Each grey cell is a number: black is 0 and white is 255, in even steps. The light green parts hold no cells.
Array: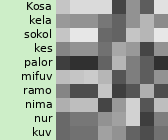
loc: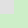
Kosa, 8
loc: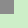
kela, 8
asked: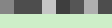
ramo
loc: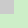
mifuv, 3

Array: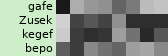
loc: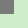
gafe, 6
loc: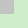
gafe, 8
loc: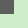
bepo, 1
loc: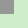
gafe, 3
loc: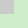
kegef, 1
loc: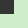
kegef, 4
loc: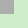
gafe, 2

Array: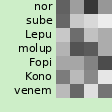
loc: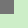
venem, 4
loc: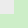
sube, 4
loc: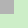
molup, 1
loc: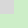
sube, 3

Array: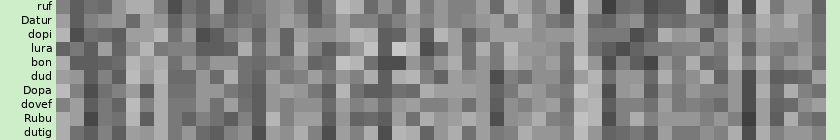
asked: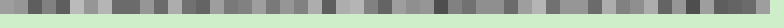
dud
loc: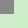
Datur, 30
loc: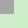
dopi, 49

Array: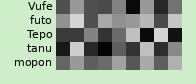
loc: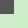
mopon, 6
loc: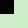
tanu, 4
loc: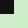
Tepo, 9
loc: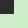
tanu, 8
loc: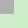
mopon, 9
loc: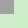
mopon, 5

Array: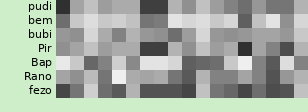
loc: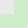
Bap, 1
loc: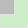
Rano, 3
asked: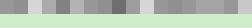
bubi
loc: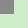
Bap, 6
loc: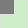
bem, 8

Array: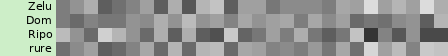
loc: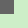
Ripo, 14
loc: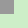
rure, 19
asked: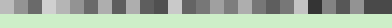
Ripo

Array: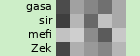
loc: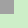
gasa, 2
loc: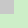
mefi, 5
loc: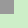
Zek, 3
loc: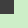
sir, 1
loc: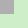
Zek, 2

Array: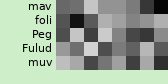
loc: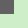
Fulud, 6
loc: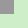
Fulud, 1

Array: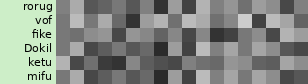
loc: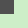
ketu, 8
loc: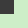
ketu, 4

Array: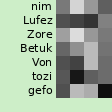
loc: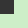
Lufez, 3
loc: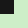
tozi, 2
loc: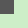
tozi, 1

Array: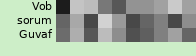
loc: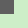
Guvaf, 7
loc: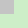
Vob, 2
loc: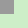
sorum, 5
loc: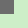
Guvaf, 1

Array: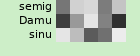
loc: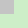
semig, 5
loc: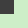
Damu, 1
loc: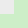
sinu, 5
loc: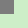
semig, 4
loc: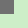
sinu, 4

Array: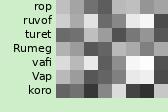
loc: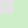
ruvof, 3
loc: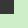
koro, 3
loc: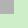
Rumeg, 1

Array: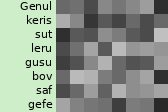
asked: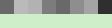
bov
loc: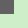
saf, 4
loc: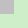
sut, 8
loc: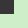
keris, 3
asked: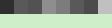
sut
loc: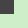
keris, 5

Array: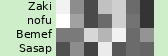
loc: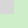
Bemef, 3
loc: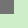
nofu, 6
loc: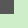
Sasap, 5

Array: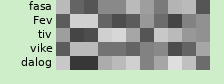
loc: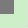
fasa, 8
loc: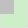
dalog, 10
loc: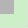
fasa, 9

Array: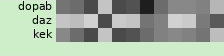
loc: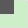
daz, 12
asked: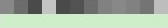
kek
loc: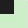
dopab, 7
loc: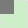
daz, 11
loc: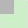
dopab, 12

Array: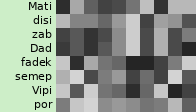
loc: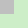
Mati, 7
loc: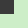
Dad, 1
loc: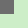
semep, 7
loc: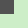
disi, 10

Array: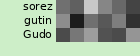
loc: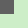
sorez, 2
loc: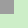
Gudo, 3
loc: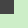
sorez, 6
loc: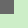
sorez, 5
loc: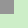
Gudo, 6
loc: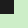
gutin, 2

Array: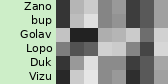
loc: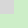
Lopo, 8
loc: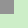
bup, 5
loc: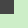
Lopo, 7
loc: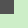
Lopo, 2

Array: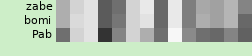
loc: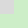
bomi, 2
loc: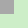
zabe, 11
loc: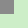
Pab, 10
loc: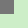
bomi, 5
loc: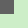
Pab, 14

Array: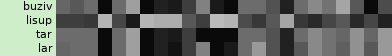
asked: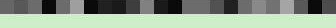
buziv
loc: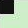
lar, 9
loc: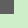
lar, 21

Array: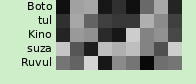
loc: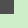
suza, 8
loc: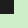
suza, 3
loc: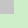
suza, 1
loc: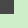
Kino, 9
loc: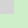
Ruvul, 3
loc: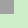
Boto, 2

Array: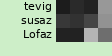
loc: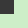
susaz, 1
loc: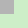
Lofaz, 3
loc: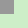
tevig, 4
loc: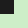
tevig, 1
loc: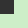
susaz, 2
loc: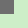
Lofaz, 4
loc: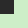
tevig, 2

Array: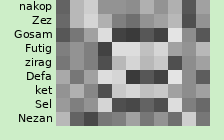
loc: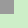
Sel, 1
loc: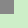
ket, 3
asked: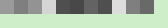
Sel
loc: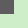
Defa, 11
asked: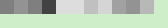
Futig
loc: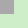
Defa, 1
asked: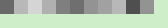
Zez

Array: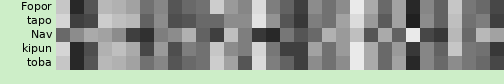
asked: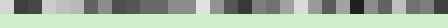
tapo
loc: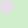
tapo, 15
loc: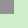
tapo, 16
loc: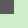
tapo, 24
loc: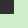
Nav, 7

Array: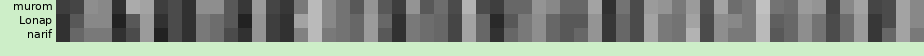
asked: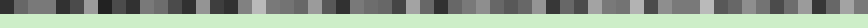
narif
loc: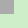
murom, 6
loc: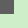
Lonap, 52
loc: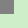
narif, 18
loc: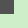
murom, 47
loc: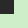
Lonap, 32

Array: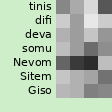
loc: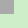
tinis, 2
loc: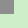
somu, 4
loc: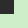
Nevom, 3
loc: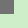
Sitem, 4
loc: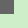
Nevom, 1
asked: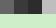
Nevom
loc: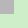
Giso, 1

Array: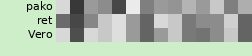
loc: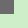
ret, 1
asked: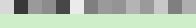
pako
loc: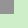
pako, 9
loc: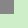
ret, 3
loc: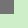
Vero, 11
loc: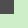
Vero, 2
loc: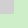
ret, 13

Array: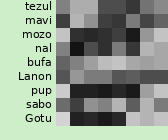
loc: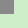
tezul, 8
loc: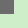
sabo, 1
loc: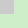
pup, 1
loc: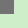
tezul, 7
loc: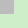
bufa, 4
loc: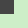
mavi, 7

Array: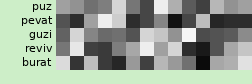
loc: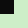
burat, 11
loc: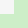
guzi, 10
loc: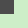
guzi, 11
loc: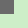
guzi, 4
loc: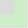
burat, 1
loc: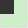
burat, 2
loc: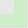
reviv, 2

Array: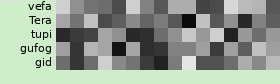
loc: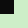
Tera, 10
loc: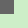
Tera, 7

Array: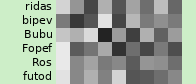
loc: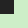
Bubu, 4
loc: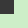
bipev, 2
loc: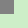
futod, 4
